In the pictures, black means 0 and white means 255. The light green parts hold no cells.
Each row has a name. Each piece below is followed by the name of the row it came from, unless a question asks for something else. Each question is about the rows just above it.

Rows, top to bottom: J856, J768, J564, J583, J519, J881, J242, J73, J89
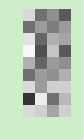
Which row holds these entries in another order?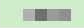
J881
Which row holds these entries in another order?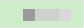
J242
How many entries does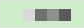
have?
4
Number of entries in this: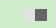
2

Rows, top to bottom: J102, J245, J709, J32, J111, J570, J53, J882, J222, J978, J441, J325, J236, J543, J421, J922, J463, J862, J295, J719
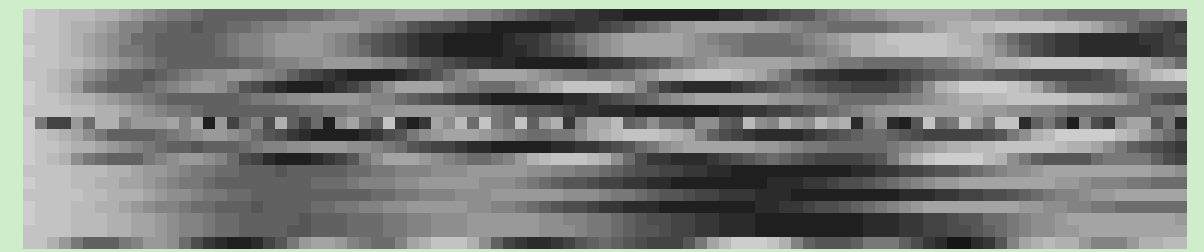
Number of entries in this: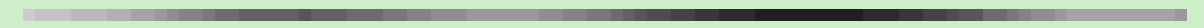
97
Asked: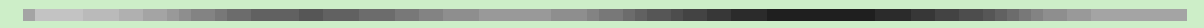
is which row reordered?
J295
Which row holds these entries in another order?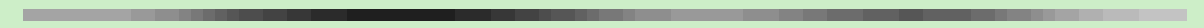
J295
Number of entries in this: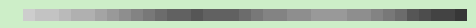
37
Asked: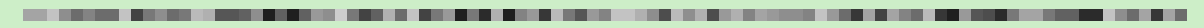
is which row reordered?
J325

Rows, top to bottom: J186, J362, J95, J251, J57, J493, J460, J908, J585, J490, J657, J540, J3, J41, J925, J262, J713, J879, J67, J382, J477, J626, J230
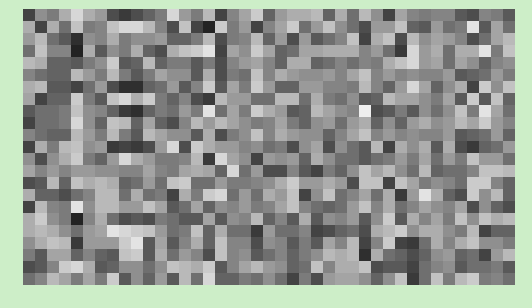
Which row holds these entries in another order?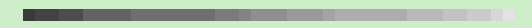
J67
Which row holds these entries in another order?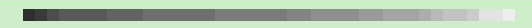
J585
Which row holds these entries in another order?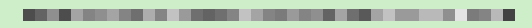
J713
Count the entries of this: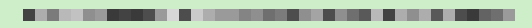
41

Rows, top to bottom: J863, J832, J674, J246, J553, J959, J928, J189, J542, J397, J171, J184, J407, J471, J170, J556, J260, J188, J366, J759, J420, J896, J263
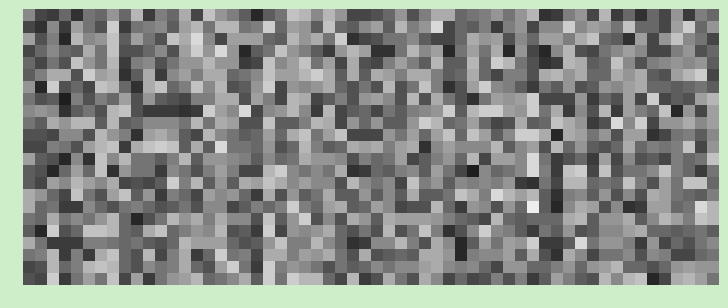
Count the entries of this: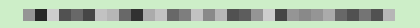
31
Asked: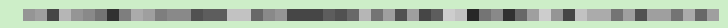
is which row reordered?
J171
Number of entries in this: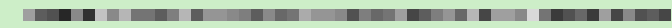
54
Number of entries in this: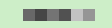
6

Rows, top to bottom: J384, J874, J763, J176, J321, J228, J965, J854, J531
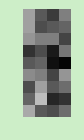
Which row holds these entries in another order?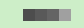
J874
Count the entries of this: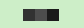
3
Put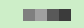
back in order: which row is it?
J384
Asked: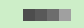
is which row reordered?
J965
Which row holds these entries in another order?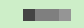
J763
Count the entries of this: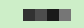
4

